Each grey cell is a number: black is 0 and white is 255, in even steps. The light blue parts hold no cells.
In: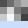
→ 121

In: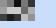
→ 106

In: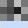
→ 27

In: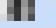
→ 161

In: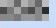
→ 136

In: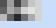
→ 226

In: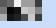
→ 186
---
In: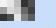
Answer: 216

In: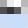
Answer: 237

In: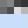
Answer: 132

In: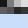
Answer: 123

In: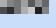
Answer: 131

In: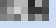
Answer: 171
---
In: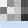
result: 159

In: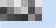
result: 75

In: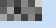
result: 97

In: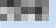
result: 199

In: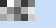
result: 190

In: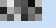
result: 82

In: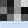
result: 116

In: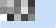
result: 44

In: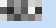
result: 117

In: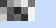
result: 78
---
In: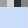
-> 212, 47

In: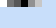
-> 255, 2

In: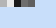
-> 234, 26

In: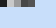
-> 201, 29

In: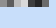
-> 217, 37

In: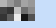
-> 235, 23

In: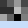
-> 190, 3
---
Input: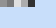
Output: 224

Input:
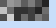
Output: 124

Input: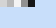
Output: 243

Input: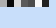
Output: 76

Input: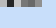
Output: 119

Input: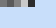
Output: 131

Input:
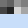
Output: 97

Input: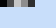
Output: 198
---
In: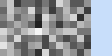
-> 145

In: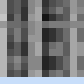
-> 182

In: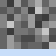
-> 117

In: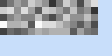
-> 77

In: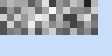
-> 153

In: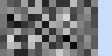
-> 131

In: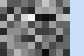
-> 182

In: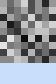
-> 165

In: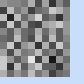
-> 150
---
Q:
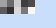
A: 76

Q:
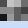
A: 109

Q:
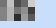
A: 204

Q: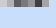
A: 165

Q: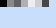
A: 70

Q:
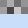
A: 148

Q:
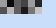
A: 38

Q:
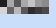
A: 139
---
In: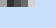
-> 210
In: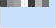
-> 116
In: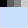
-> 204
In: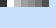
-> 81
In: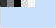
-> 245
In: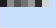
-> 212
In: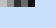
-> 19
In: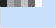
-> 249
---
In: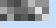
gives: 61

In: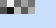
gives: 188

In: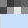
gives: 157

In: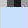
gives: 85

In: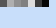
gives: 220

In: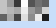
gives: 140
